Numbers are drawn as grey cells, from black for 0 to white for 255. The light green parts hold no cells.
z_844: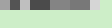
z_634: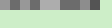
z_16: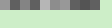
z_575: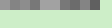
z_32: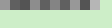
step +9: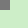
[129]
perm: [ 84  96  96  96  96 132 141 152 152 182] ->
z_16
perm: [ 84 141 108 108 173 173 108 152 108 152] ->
z_634
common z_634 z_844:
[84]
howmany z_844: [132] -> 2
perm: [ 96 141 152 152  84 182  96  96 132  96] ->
z_16

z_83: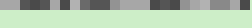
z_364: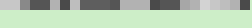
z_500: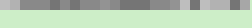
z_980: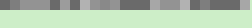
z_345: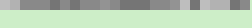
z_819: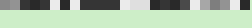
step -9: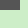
[76 76]
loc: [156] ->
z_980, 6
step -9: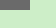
[97 97 97]
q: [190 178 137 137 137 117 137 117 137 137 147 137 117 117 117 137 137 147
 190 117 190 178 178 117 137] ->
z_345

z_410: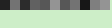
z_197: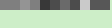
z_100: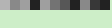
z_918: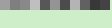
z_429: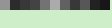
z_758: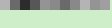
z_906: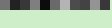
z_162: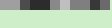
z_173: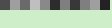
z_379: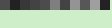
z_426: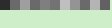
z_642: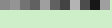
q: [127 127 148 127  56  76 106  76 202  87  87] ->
z_197
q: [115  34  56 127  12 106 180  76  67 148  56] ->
z_906
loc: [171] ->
z_429, 5
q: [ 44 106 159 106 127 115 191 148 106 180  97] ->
z_426
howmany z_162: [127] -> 2
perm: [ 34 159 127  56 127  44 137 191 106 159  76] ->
z_173
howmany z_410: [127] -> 1

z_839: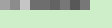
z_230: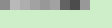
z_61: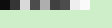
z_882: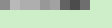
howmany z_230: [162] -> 2
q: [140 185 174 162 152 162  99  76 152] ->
z_230

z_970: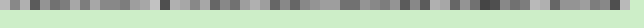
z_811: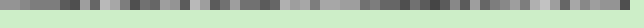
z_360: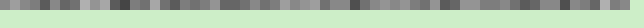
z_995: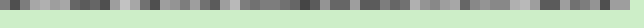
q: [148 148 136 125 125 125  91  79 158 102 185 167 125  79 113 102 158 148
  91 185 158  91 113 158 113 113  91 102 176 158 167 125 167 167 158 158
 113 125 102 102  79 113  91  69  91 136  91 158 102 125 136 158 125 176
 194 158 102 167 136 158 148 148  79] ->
z_811
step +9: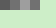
[100 122 167 122]
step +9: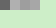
[111 185 167 176]
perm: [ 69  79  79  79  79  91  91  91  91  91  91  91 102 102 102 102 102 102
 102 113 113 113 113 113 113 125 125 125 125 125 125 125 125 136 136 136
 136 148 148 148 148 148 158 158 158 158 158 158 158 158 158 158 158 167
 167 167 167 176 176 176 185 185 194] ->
z_995
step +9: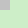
[203]

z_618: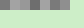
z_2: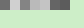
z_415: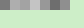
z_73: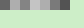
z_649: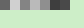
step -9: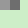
[143 101]
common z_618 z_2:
[110]

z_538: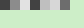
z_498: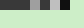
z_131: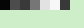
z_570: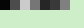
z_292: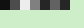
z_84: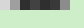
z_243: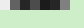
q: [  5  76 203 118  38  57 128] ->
z_570
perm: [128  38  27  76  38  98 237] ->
z_243
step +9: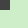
[75]
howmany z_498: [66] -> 0
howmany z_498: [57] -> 4

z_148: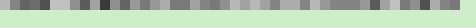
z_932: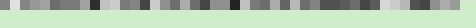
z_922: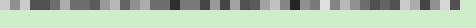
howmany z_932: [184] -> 2
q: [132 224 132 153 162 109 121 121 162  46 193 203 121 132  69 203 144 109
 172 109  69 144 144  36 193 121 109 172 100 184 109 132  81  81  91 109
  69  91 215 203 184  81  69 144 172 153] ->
z_932
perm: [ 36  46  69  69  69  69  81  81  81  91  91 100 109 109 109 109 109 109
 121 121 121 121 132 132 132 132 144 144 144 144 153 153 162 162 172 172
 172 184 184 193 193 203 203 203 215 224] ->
z_932
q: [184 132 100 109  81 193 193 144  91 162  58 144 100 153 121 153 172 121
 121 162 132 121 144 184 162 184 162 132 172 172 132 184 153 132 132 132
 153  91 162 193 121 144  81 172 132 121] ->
z_148
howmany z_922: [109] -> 6
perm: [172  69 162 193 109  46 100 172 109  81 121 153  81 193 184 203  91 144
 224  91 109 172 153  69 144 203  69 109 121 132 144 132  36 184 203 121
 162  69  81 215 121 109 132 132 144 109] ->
z_932
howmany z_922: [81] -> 6

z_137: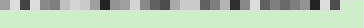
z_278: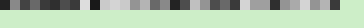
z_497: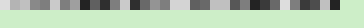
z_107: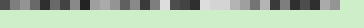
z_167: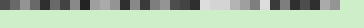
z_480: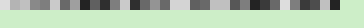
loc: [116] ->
z_107, 25
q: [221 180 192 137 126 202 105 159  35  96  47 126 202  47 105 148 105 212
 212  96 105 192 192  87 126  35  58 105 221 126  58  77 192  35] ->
z_480
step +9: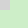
[221]
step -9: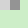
[203 139]
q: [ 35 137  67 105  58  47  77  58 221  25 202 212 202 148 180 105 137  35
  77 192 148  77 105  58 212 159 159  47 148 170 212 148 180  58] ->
z_278

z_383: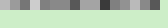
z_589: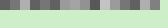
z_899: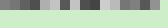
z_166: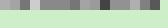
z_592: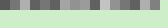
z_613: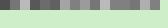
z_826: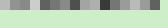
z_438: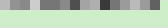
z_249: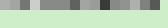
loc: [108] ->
z_613, 4
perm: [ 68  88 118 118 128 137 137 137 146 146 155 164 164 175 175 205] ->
z_166
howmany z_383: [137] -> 3
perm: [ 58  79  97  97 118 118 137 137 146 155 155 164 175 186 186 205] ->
z_826

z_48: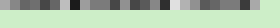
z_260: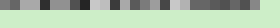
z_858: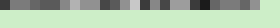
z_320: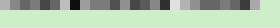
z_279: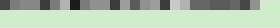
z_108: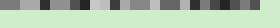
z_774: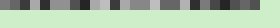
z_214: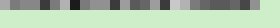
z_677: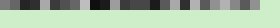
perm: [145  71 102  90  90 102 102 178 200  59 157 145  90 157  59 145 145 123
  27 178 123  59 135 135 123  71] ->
z_279
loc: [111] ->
z_48, 3
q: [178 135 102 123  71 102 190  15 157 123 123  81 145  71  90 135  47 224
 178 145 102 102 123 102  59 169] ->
z_320

